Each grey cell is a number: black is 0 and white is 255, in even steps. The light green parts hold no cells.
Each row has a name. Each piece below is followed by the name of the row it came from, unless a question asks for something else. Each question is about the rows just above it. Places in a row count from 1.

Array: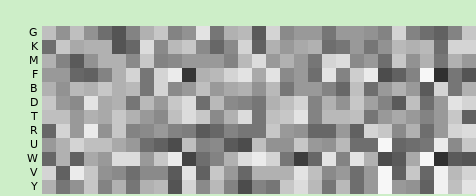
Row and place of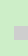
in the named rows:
F, 23
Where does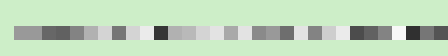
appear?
F
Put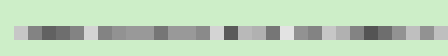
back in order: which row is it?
G
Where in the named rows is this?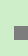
R, 11
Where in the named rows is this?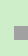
D, 24

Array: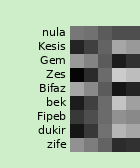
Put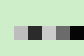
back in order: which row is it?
Zes
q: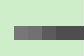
nula
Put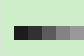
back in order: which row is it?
Gem
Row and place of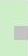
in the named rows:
bek, 4
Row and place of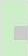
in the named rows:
Zes, 4
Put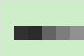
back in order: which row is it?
zife

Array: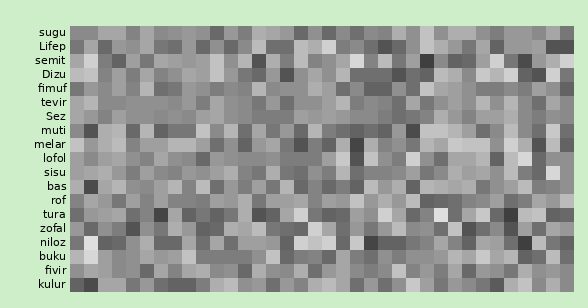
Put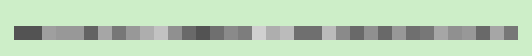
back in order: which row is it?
Lifep
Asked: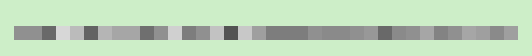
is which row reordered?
lofol
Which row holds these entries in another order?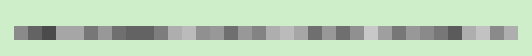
kulur
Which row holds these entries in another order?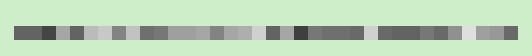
niloz
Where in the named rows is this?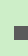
kulur, 31
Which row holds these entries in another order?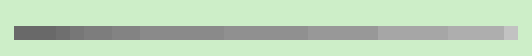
sugu

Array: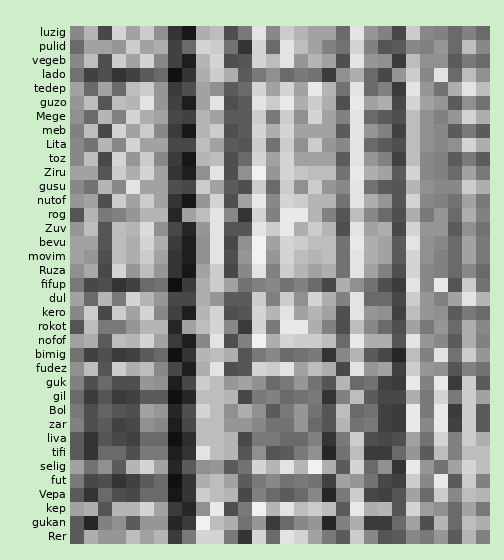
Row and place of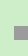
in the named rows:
kep, 26
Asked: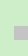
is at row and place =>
Ziru, 17
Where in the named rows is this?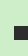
liva, 9
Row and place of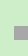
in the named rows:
Ruza, 2
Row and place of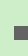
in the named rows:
Bol, 3
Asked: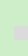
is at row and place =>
Zuv, 6

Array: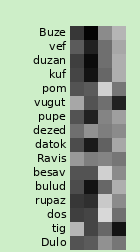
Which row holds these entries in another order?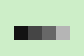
tig
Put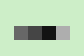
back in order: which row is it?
kuf
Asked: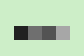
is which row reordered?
vugut

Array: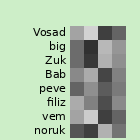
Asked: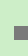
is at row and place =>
peve, 4
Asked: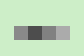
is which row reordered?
filiz
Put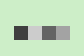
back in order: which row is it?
vem
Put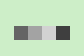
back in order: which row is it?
Vosad
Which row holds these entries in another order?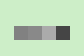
Bab

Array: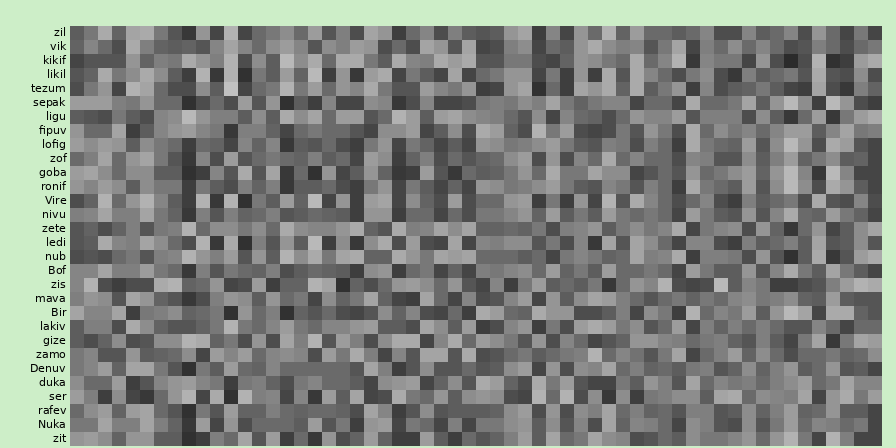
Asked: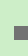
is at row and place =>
zamo, 41
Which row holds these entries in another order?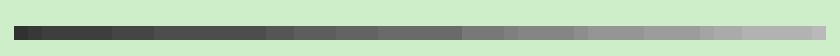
Vire

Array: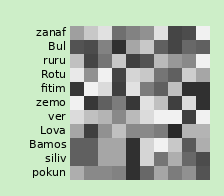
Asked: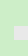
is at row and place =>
Rotu, 1
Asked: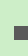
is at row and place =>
Bamos, 9
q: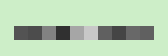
Bul
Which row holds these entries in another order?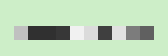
fitim

